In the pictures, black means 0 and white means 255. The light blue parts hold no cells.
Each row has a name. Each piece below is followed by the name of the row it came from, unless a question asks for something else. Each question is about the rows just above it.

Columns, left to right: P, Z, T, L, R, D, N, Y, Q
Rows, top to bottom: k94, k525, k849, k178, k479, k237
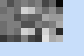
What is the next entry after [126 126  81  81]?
[126]
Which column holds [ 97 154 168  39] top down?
Q
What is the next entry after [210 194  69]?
[210]
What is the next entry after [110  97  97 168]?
[154]
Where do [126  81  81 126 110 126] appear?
k178
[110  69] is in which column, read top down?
T
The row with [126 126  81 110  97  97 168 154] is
k849

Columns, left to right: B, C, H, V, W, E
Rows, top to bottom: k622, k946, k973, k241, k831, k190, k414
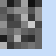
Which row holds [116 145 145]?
k946
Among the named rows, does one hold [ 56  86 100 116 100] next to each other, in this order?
yes
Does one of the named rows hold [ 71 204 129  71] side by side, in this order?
no
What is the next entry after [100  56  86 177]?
[56]
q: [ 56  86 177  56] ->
k973
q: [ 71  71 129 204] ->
k241
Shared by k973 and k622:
[56]

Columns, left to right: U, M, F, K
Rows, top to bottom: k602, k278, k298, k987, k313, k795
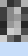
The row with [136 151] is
k298
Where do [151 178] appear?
k987
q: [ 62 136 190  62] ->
k278
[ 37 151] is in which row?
k987
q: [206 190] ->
k313
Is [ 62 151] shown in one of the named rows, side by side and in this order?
no

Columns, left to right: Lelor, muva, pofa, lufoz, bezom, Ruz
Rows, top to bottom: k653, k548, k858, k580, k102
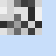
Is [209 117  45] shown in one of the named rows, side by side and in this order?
no
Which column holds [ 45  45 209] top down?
bezom
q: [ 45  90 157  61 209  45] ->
k580
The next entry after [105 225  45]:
[240]
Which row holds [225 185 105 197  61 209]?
k102
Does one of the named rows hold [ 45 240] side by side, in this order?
yes

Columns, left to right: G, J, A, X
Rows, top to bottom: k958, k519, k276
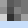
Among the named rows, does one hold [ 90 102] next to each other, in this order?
yes
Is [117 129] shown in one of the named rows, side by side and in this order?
no

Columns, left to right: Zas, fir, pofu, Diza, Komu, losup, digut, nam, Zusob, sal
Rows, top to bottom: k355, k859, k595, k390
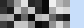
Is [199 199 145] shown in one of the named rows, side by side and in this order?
no
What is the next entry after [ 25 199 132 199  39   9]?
[172]

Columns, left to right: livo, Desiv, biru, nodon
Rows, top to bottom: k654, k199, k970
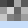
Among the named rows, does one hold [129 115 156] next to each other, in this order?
yes
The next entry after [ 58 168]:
[89]

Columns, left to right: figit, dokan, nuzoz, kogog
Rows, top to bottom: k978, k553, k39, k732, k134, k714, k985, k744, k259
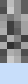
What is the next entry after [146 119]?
[146]
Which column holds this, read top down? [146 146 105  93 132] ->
nuzoz
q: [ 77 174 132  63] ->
k714
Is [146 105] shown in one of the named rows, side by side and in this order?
no
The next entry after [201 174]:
[105]
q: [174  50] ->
k985
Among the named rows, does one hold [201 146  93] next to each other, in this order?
yes

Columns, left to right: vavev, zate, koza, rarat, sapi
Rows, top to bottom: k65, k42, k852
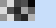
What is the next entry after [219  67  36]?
[178]
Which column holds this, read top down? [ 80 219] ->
zate

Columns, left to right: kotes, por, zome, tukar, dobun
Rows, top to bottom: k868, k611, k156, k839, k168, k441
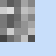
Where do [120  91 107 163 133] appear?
k156
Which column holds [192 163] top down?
tukar
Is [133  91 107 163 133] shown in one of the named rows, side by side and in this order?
yes

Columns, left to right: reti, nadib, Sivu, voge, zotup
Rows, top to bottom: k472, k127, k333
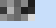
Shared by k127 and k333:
[105]
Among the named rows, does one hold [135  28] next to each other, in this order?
yes
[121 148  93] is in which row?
k472
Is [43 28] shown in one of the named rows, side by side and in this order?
no
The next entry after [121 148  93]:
[135]
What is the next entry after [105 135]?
[218]

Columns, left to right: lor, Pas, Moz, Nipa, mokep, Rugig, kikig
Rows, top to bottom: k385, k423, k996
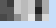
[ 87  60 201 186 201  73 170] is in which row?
k385
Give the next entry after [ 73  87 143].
[186]

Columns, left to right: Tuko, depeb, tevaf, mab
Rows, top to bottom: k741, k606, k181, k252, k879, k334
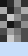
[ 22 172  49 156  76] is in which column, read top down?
Tuko
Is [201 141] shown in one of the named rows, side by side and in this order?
yes
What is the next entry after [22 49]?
[141]
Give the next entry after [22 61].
[141]
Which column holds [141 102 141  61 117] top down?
tevaf
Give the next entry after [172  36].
[102]

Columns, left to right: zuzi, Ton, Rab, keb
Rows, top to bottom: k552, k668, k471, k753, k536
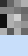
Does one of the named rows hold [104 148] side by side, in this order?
yes
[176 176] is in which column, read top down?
Ton
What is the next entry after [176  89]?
[176]
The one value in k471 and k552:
[176]
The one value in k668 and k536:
[104]
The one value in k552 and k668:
[104]

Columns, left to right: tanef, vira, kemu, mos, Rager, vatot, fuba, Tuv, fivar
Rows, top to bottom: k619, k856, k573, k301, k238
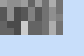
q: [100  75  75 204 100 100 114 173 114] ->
k301
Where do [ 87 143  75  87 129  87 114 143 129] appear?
k573

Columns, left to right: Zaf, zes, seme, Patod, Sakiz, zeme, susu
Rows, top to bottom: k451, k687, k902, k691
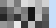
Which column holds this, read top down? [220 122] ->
Patod
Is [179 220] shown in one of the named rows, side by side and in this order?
no
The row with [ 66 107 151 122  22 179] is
k687
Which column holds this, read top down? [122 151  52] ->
seme
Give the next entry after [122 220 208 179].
[208]

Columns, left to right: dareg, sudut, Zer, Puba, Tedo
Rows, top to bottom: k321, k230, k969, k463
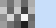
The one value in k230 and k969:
[104]
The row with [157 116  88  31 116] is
k463
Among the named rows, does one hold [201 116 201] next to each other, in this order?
no
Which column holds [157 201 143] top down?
dareg
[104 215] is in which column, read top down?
sudut
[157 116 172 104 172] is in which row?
k321
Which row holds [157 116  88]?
k463

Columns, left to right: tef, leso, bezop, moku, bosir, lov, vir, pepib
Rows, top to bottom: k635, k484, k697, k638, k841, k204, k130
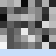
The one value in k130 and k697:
[135]
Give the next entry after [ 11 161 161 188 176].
[135]

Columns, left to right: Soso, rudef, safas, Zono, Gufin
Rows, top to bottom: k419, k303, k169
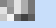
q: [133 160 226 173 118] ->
k419
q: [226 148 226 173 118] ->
k303
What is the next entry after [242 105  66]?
[93]
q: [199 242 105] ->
k169
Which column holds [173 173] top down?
Zono
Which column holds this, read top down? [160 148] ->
rudef

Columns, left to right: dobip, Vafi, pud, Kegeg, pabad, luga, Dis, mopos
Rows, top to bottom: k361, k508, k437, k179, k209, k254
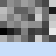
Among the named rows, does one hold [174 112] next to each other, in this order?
yes
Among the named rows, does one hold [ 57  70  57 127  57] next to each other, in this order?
no

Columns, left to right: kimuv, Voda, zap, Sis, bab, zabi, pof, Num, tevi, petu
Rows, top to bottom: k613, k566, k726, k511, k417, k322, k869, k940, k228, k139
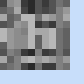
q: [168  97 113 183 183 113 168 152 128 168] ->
k726
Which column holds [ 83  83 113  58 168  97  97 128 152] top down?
zabi

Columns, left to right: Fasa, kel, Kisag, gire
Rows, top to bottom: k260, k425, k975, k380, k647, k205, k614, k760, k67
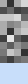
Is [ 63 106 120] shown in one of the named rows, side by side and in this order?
yes
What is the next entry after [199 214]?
[106]
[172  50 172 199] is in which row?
k647
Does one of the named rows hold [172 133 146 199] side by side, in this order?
no
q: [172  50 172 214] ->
k260
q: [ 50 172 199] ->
k647

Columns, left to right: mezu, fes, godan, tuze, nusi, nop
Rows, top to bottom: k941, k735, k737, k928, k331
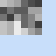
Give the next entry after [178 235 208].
[162]
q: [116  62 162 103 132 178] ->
k737
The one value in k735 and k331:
[162]
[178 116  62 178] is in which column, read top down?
fes
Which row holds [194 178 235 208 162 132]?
k331
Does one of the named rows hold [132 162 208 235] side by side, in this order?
no

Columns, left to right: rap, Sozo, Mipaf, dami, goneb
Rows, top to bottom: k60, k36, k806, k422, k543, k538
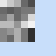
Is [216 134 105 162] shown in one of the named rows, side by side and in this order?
no
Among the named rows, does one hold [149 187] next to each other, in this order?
no
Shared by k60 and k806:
[105]
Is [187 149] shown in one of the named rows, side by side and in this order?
yes
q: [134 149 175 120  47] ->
k543
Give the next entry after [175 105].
[76]

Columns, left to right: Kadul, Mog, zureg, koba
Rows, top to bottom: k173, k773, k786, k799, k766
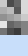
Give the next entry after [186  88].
[217]
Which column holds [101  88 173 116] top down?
zureg
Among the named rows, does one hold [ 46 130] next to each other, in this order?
no
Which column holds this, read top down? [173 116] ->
zureg
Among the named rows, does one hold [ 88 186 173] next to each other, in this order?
no
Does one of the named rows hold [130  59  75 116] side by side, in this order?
no

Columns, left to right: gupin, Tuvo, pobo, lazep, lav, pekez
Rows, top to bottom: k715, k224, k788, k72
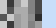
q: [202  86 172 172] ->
k224
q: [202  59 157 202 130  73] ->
k715

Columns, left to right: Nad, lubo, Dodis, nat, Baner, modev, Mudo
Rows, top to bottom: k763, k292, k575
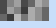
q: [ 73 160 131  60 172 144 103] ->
k292
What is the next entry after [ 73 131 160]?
[73]
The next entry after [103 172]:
[144]

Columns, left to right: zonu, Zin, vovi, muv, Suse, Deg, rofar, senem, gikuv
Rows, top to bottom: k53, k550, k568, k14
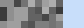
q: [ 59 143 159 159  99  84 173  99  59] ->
k550
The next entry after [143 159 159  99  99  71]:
[115]
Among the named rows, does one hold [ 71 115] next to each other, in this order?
yes
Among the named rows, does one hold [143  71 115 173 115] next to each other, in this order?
yes
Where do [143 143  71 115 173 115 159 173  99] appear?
k53

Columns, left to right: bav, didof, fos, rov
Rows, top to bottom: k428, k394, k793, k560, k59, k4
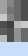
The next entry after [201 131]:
[105]
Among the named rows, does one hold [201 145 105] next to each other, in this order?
no
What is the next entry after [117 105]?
[79]

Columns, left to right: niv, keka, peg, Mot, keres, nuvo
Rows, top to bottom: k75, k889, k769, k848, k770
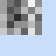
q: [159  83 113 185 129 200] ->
k889
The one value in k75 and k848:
[145]

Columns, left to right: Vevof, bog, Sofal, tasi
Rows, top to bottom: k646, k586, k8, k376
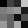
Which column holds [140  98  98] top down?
bog
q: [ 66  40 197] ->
k646
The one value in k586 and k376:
[153]
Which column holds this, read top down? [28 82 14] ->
tasi
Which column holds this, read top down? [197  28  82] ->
tasi
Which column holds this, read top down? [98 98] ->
bog

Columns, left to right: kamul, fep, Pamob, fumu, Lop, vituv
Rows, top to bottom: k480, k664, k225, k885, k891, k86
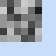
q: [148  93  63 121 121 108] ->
k225
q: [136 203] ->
k480
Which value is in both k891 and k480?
[188]
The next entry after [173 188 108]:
[25]

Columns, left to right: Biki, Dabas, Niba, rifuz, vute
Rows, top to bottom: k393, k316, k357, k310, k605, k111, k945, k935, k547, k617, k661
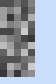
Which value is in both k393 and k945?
[112]
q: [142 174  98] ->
k310
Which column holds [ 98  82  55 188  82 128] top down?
vute
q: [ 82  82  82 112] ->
k547
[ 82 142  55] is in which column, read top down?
Niba
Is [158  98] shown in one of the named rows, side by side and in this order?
yes

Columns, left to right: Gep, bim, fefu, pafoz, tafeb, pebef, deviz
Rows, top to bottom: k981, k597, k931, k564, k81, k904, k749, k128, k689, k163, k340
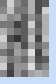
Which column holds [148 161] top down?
fefu
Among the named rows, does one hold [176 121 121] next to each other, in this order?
no
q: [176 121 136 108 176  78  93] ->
k689
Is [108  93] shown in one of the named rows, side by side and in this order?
yes

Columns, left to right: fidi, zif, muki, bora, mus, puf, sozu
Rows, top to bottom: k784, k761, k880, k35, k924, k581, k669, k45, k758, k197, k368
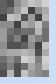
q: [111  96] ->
k924
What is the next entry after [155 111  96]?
[111]

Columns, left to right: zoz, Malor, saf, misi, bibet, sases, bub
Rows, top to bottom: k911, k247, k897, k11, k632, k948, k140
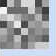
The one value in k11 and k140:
[162]
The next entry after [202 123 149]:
[135]

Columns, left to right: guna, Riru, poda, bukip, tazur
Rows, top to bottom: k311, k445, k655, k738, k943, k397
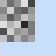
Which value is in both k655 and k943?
[164]
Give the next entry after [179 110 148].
[222]
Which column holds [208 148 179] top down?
poda

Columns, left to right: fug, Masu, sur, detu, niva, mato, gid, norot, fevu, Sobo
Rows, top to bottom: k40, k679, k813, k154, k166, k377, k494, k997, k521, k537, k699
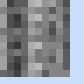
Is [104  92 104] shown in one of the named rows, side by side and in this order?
yes
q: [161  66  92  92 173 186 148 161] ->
k40
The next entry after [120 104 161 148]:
[120]
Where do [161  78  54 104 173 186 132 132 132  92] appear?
k537
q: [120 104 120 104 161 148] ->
k166
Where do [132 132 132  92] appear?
k537
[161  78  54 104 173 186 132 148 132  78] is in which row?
k813

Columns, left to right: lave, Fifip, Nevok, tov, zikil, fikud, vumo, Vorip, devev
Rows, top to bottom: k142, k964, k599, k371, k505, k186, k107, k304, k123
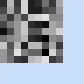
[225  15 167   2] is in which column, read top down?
vumo
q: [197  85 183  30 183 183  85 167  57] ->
k107

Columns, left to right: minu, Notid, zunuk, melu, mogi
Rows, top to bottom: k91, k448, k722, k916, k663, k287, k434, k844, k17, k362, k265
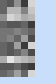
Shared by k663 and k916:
[101]
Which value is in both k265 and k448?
[101]

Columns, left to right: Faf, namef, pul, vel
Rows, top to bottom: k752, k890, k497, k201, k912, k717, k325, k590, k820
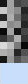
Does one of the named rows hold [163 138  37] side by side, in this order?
yes
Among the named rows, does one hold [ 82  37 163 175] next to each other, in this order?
no
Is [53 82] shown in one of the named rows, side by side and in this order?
no
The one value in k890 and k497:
[37]
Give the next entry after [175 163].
[37]
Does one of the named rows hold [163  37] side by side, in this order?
yes
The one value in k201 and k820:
[150]

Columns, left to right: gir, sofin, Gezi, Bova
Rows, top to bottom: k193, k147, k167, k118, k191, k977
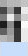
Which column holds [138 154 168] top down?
sofin
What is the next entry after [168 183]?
[183]
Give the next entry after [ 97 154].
[55]

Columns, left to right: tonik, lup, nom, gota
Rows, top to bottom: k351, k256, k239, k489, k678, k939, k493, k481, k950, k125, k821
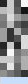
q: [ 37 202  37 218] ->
k493
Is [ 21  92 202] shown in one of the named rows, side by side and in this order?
no
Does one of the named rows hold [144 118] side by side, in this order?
yes
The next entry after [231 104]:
[175]
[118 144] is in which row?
k481
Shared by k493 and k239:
[218]
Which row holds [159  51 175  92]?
k678

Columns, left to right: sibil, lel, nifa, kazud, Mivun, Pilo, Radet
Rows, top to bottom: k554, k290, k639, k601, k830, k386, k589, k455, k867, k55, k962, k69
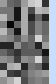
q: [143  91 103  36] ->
k589
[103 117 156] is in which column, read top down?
Radet
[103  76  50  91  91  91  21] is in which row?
k455
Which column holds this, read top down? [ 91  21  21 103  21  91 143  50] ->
nifa
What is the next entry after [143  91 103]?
[36]
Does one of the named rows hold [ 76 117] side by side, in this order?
yes

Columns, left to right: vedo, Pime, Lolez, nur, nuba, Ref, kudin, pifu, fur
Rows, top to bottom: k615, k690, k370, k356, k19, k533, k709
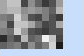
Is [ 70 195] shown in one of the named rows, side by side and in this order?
yes
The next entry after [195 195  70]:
[142]
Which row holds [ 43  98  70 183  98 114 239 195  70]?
k533
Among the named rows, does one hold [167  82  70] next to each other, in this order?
no
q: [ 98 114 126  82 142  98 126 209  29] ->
k709

